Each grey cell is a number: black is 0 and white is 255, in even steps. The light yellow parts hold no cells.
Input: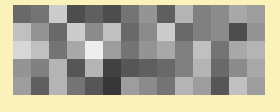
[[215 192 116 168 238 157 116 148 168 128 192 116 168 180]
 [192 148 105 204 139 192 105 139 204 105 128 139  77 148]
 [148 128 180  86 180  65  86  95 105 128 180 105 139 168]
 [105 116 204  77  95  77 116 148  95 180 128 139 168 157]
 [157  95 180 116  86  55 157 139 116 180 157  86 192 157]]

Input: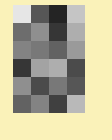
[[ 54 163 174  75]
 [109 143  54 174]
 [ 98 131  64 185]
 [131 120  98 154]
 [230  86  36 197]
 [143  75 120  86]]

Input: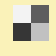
[[ 54 193]
 [243  94]]

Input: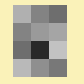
[[131 154 165]
 [185 143 120]
 [176 131 110]
 [110  40 194]]

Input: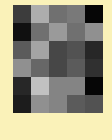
[[ 39 193 132 132   6]
 [ 60 173 112 121   6]
 [ 91 164  71  82  39]
 [ 28 144 132  91  82]
 [ 16 112 154 112 144]
 [144 103  71  91  48]]

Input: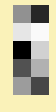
[[230 250]
 [  0 209]
 [ 81 177]
 [156  70]
 [145  39]]

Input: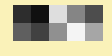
[[ 95  65 144 244 166]
 [ 45  16 222 133  77]]

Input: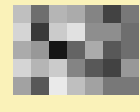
[[213 181 203 132  88  66 152]
 [171 152  22 100 171  88 110]
 [191 110 181 171 132  66 120]
 [162  88 234 191 162 120 120]
 [213  57 203 225 142 142 110]]

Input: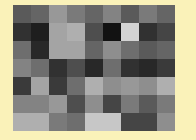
[[175 175 122 110 199 199  69  69 142]
 [ 58 164  58 110 175 142 152 142 175]
 [131 131 152  78 142  69 122  90 122]
 [131 110  49  78  40 110  49  40  58]
 [ 90 101 152 122 101 131  90 122 101]
 [110  40 164 164 101 142 110  90 101]
 [ 49  30 164 175  78  18 211  49  69]]
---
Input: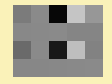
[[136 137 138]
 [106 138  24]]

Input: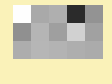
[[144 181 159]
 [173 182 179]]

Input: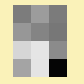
[[151 132 119]
 [214 229 139]]

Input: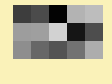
[[157 159 210]
 [142 103  83]]

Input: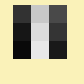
[[ 22 220  52]
 [  9 232  25]]

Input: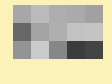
[[103 163 175]
 [148 202 135]]

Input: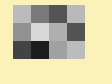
[[146 216 175]
 [ 67  29 161]]
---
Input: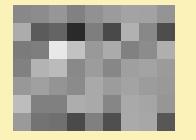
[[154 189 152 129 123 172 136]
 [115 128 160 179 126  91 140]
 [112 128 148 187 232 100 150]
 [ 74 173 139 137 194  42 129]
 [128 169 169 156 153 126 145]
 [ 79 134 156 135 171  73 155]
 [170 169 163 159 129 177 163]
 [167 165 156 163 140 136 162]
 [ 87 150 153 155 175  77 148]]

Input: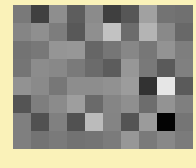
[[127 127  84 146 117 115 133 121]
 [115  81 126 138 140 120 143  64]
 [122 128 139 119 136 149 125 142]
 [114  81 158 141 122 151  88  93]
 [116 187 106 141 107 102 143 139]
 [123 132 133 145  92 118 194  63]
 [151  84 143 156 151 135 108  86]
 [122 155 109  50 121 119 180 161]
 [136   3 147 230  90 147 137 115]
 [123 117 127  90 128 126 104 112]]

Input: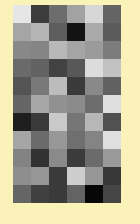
[[101 142 131 165  30 101  84 106 136 165 230]
 [ 64 150  50 107  57 167 120  98 133 181  61]
 [ 58  58 138 152 201 145 188  66 184  93 109]
 [ 99 205  59 111 118 139  58  88 165  19 162]
 [  7 151 107 132 183 109 137 220 155 170 215]
 [ 69  56 154 224  81 222  97 194 124  91 100]]

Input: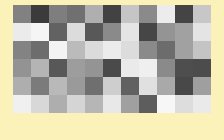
[[240 174 147 131 235 129]
 [216 123 180 109 245  59]
 [174 185  88 244  98 126]
 [213 154 157 187 220 112]
 [182 111 148 219  88 175]
 [232 206  74 236 138  66]
 [160  97 234 220 229 197]
 [ 93 224 239 138  70 138]
 [247 169 138 108 148 236]
 [221  72  78 161 161  68]
 [234 159  76 196 228 199]]

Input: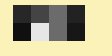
[[ 16  39]
 [230  68]
 [107 107]
 [ 23  34]]

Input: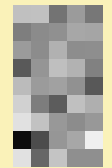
[[225  12 225 209 187  89 155 126 192]
 [102  76 194 125 155 149 140 139 193]
 [196 150 152  92 161 191 177 144 115]
 [143 167 140 192 145 178 141 167 155]
 [143 239 152 175  88 129 142 165 119]]

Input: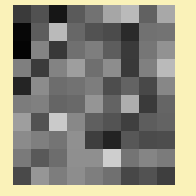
[[ 73 122 139 158 124  36 127   4   7  58]
 [150  89 127  82 128 140  59 132  93  81]
 [125 109 116 202 101 109 131  56 186  22]
 [141 143 144 136 105 114 158 112 103  90]
 [126 143  62  95 149 125 111 126  82 114]
 [112 206  35  83  99  77 141  93  75 166]
 [ 71 116  87  63 174  99  57  58  42 186]
 [ 82 133  75  93  58  72 128 118 113  97]
 [ 62 123  77  99 101 135 186 146 115 168]]

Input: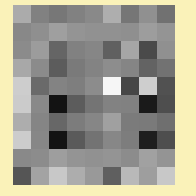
[[ 85 137 204 173 203 205 168 139 136 171]
 [163 140 135 133 137 106 139 156 143 129]
 [200 158  19 103  19 131  92 101 159 119]
 [173 148  90 124  92 126 122 129 148 129]
 [153 145 115 134 116 140 131 134 145 137]
 [ 95 148 135 160 130 246 141  96 145 174]
 [185 140 125 123 129  70 133 166 143 118]
 [158 161  30 122  26 206  99  74 157 144]
 [200 148  78 111  78  81 114 144 148 113]]
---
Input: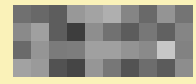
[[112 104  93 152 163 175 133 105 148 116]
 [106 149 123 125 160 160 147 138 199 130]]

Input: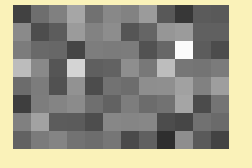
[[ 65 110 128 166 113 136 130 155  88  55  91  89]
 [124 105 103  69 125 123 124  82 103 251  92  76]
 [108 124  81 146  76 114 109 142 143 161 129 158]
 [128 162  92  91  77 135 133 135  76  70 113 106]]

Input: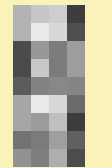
[[179 198 206  61]
 [ 75 152 124 157]
 [ 91 130 136 133]
 [166 155 191  61]
 [146 126 174  76]]

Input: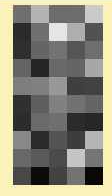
[[112 180 108 109 202]
 [ 47 101 115  85 111]
 [125 128 152  63  66]
 [ 44 106 111  43  39]
 [104  90  74 197 117]]

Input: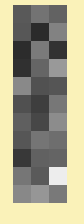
[[ 89 115  98]
 [ 44 122  50]
 [137  81  85]
 [ 95  71 140]
 [ 56  97 100]
 [136 150 121]]

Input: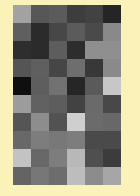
[[162  87  91  61  66  37]
 [ 46  43  93  45 143 143]
 [ 15  94 114  38  90 199]
 [ 85 141  82 207 107 104]
 [195 104 125 184  79  60]]
